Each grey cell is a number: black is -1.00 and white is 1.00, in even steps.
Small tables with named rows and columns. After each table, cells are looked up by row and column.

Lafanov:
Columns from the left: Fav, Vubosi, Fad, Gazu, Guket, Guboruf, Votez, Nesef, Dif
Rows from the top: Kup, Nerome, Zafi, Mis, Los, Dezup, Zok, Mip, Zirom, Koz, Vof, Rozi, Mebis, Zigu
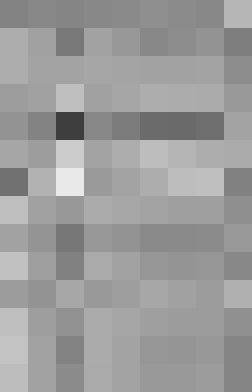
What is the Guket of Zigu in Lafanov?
0.28
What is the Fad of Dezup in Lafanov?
0.60
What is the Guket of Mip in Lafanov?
0.31
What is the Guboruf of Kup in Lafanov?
0.12
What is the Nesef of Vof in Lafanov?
0.22
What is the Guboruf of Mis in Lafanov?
0.36
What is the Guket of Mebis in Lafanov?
0.28
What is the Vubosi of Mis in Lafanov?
0.26
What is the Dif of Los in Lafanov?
0.28
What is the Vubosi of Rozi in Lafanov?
0.24
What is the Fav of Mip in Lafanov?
0.49
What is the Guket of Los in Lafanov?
-0.03
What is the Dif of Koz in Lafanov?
0.07
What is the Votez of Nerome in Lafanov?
0.10
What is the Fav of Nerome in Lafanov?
0.36
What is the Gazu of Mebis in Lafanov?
0.34
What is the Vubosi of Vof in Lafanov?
0.15

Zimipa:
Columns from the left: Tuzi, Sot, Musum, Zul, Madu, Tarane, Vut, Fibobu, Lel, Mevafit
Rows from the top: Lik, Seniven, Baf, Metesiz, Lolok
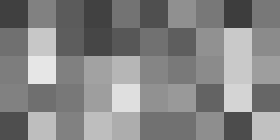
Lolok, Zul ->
0.49
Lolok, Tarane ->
-0.11
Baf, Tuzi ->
-0.02
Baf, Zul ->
0.27
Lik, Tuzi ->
-0.50
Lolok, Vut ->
-0.11
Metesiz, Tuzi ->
0.01
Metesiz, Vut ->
0.20

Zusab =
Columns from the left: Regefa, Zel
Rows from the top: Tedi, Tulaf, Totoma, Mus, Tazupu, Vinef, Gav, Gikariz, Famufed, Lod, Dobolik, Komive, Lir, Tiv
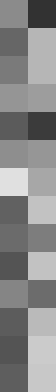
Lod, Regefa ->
-0.34
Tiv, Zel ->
0.57
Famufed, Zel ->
-0.02
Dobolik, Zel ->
-0.15
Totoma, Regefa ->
-0.04
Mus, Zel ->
0.23
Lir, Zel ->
0.59
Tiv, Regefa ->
-0.26

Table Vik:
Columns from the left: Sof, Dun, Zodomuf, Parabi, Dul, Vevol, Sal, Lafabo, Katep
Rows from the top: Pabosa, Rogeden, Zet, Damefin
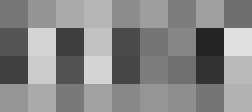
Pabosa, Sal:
-0.02
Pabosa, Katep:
-0.13
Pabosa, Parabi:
0.42
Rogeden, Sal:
0.05
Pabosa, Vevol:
0.24
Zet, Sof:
-0.50
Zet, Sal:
-0.12
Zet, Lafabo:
-0.61
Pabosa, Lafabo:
0.25
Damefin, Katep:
0.40
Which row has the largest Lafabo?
Pabosa

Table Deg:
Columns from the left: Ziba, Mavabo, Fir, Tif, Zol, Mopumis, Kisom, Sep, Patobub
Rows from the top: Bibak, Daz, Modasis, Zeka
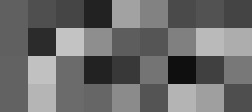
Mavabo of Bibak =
-0.38
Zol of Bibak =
0.27
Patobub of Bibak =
-0.47
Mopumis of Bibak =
0.02
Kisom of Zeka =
0.41
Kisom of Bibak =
-0.42
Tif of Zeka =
-0.20
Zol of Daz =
-0.27
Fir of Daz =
0.53
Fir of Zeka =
-0.16
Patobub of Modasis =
-0.06
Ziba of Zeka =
-0.23
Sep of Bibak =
-0.36
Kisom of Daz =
0.00

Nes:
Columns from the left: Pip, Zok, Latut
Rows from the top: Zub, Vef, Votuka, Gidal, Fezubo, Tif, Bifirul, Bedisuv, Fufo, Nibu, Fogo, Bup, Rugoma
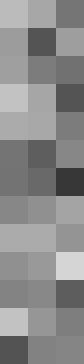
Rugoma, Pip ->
-0.35
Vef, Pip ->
0.22
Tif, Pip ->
-0.09
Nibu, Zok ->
0.20
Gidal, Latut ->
-0.34
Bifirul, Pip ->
-0.10
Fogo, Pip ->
0.03
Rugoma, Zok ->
0.02
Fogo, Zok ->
0.07
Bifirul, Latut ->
-0.57
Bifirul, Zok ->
-0.18
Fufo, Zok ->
0.34
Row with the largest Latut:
Nibu

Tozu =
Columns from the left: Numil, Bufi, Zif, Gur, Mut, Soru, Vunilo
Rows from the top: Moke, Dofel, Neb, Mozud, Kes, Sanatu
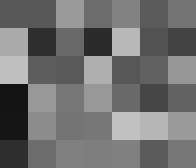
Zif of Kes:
-0.10
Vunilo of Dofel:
-0.48
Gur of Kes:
-0.07
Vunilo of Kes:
0.21
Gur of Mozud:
0.19
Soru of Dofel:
-0.36
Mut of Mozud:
-0.17
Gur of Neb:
0.37
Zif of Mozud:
-0.07
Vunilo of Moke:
-0.09
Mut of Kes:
0.51
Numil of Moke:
-0.31
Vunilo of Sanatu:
-0.07
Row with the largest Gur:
Neb

